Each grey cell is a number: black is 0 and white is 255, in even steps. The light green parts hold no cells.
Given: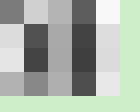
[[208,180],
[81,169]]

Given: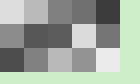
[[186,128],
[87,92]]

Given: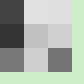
[[225,223],
[193,208]]

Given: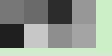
[[105,44],
[200,141]]

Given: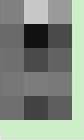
[[199,154],
[18,73]]

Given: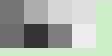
[[173,214],
[51,126]]
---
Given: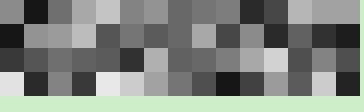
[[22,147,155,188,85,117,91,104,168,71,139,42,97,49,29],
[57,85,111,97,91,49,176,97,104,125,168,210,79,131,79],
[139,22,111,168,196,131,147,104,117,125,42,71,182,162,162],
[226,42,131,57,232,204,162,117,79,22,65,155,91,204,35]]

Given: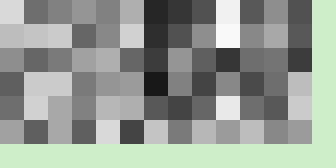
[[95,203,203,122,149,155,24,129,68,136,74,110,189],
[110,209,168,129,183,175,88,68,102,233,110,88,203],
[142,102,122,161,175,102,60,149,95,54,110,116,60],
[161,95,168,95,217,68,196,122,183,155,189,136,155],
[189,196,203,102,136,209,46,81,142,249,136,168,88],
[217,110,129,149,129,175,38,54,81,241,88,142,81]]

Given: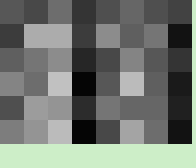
[[60,172,172,60,140,95,117,18],
[79,156,148,44,117,102,102,32],
[87,72,109,52,79,102,79,66],
[95,117,140,38,72,132,87,52],
[125,148,187,5,72,164,109,18],
[132,109,193,5,87,187,95,26]]

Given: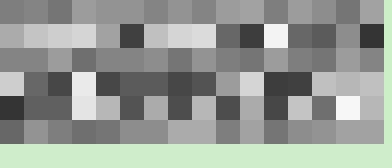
[[52,96,96,227,184,83,171,77,184,77,171,71,197,111,248,184],
[103,147,126,111,118,141,141,171,171,126,163,118,141,147,163,163],
[126,133,118,155,147,147,133,147,133,155,163,126,155,141,118,163],
[133,133,155,111,133,133,141,118,147,126,118,155,126,118,155,133],
[171,197,205,213,163,65,191,213,220,103,59,242,103,89,141,52],
[205,103,71,234,71,89,89,71,83,155,213,59,65,191,184,191]]

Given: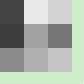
[[61,163,119],
[68,233,211],
[139,176,197]]

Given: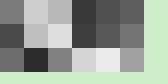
[[74,191,221,62,88,115],
[109,44,130,213,235,161],
[123,206,184,56,80,94]]
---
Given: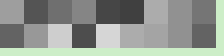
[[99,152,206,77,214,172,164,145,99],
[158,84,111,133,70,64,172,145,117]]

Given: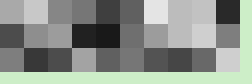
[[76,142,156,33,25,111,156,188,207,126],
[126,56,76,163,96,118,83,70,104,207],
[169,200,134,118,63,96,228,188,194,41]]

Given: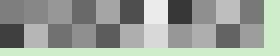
[[63,181,113,142,93,173,216,150,173,99,158],
[127,134,150,106,165,77,235,55,142,189,120]]

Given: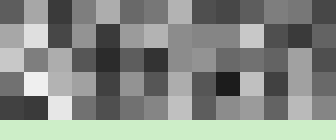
[[65,58,231,113,79,113,133,192,93,140,155,99,186,133],
[93,167,58,126,173,105,119,179,79,71,93,126,119,71],
[113,239,179,161,65,147,86,173,86,28,192,65,161,105],
[167,223,71,147,58,155,179,140,133,133,200,79,58,99],
[200,126,173,86,43,93,51,140,147,105,113,99,161,79]]

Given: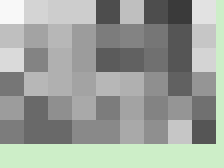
[[118,183,176,163,183,176,143,97,149],
[124,105,105,137,137,169,143,198,85],
[156,105,143,169,124,163,131,149,112],
[191,163,183,156,124,131,118,85,198],
[218,131,176,156,91,97,112,85,212],
[248,212,205,205,77,191,77,58,226]]

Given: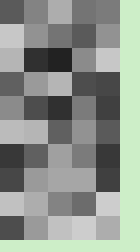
[[56,96,160,123,56],
[71,154,166,166,64],
[77,154,193,205,173],
[90,131,173,116,123],
[96,154,181,77,71],
[139,77,48,123,64],
[181,48,34,139,199],
[187,181,96,146,90],
[193,173,131,108,205],
[199,146,116,90,146]]

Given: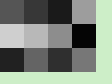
[[33,100,47,119],
[85,55,26,157],
[207,184,141,5]]
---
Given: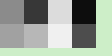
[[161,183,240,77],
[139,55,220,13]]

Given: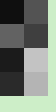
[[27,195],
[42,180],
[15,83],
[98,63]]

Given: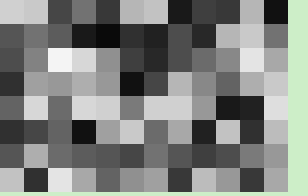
[[99,215,107,215,208,122,208,208,152,25,33,222],
[208,201,70,114,56,182,194,25,63,56,182,17],
[85,174,107,92,85,70,114,85,63,77,122,152],
[48,160,152,174,152,17,70,182,136,99,174,201],
[77,130,244,215,144,63,40,77,107,136,228,168],
[85,114,92,25,10,48,33,77,40,182,201,114],
[48,70,99,17,160,201,107,168,33,194,48,188],
[194,48,228,168,99,144,160,56,188,152,56,168]]

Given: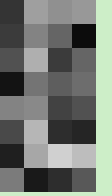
[[73,182,45,37],
[81,175,59,101],
[31,167,208,189],
[52,159,144,152],
[131,137,66,81],
[59,131,101,12],
[19,116,94,109],
[123,25,45,88]]

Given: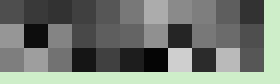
[[126,158,114,21,64,29,5,207,43,186,86],
[78,57,50,64,86,120,172,138,126,94,50],
[150,13,132,72,94,100,144,37,120,107,78]]

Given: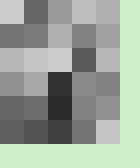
[[182,197,205,89,182],
[145,168,49,138,131],
[116,124,175,131,161],
[101,109,43,131,145],
[205,101,153,189,175],
[95,83,63,116,197]]
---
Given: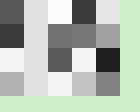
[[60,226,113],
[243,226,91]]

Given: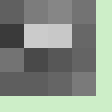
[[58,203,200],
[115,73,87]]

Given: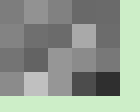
[[131,111,107],
[116,99,150]]

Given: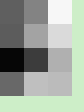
[[92,163,218],
[6,60,176]]

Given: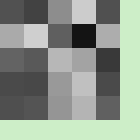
[[170,207,95],
[99,89,183]]

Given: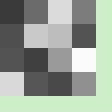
[[79,201,189],
[83,64,154]]

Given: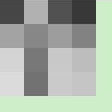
[[163,135,157],
[212,120,200]]
